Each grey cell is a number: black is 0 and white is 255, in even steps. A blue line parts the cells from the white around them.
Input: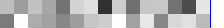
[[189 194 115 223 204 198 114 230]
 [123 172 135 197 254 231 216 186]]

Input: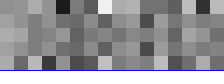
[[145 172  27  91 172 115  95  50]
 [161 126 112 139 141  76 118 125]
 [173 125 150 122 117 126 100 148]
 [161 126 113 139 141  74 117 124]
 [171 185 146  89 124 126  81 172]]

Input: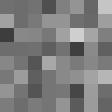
[[112 114 128 103]
 [161 121 148 105]
 [ 61 134 161 165]
 [109 112 114 138]
 [135  85 137 135]
 [120  95 137 163]
 [148  84 119 156]
 [124 123 148 155]]

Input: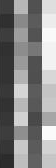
[[ 62  81]
 [ 48  91]
 [ 61  83]
 [ 49 119]
 [ 51  80]
 [ 51  79]
 [ 56  92]
 [ 50  88]
 [ 55  73]
 [ 61  85]
 [ 54  91]
 [ 44  97]]

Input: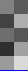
[[129]
 [ 66]
 [110]
 [ 46]
 [155]]

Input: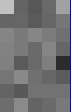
[[193  87 161]
 [101  90 118]
 [133 134 112]
 [130 106 102]
 [128 106  44]
 [117 112  92]
 [100 114 114]
 [109  99 121]]

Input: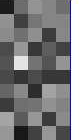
[[ 28 147 110]
 [145 118 132]
 [139 143 135]
 [ 75  56  66]
 [ 83 115 148]
 [ 73  75  55]
 [101  44 143]
 [ 59 115 131]
 [164 151 138]
 [151  65  70]]

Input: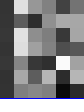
[[ 52 151  66]
 [ 53  45 170]
 [ 55 142  56]
 [ 52 160  78]
 [ 55  55 250]
 [ 50  93  44]
 [ 51 136  10]]
